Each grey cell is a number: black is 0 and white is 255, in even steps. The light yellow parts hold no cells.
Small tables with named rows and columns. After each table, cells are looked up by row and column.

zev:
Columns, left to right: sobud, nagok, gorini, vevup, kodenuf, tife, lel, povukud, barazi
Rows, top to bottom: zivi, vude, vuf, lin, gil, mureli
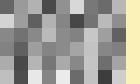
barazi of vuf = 97
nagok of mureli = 78
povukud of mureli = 61
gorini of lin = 158
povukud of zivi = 107
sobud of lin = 130
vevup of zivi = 74
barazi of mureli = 206
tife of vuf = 130
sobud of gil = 172
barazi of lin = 128
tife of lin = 165
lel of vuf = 199
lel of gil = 197
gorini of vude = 96
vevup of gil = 119
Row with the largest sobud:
vude

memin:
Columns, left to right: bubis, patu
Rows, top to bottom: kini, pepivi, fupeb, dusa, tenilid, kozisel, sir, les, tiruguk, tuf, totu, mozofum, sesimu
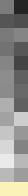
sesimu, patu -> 156
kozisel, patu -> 96
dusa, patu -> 87
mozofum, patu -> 184
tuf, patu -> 151
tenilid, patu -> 68
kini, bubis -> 124
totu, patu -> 131
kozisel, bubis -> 141
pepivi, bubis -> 85
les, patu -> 96
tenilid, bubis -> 133
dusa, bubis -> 114
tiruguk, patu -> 205
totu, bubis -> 215
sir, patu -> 105
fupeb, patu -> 133

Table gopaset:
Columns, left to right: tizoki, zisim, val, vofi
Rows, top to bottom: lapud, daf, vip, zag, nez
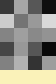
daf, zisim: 116
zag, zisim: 152
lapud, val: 87
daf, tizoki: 204
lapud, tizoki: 57
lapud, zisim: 166
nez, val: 51
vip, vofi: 147
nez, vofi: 157
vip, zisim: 159
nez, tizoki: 129
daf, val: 153
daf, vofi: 217
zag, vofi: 9
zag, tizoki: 70

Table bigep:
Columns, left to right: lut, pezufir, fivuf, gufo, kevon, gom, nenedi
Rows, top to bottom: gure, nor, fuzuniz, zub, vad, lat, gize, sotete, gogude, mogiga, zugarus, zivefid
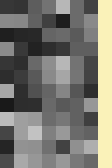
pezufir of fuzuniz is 38
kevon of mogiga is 153
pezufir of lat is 60
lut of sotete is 25
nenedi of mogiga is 98
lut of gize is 167
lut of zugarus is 37
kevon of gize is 133
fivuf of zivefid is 151
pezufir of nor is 135
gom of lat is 117
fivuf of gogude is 154
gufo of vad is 142

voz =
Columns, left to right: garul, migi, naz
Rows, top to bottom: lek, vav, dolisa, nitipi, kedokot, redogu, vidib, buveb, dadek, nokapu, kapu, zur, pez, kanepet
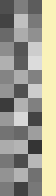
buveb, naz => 128
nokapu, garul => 115
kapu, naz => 52
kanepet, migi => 65
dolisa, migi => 172
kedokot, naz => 220
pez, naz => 113
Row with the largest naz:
kedokot

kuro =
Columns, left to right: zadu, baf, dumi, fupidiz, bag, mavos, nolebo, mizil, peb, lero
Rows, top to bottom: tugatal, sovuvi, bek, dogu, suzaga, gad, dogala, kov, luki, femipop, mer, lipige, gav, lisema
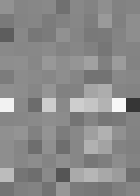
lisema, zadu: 116
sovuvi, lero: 142
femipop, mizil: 177
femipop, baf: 148
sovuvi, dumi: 134
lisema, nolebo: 120
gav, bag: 85
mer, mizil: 163
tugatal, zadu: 146
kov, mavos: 206
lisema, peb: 126
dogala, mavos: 130
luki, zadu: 134
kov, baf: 137
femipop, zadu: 144
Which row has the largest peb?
kov

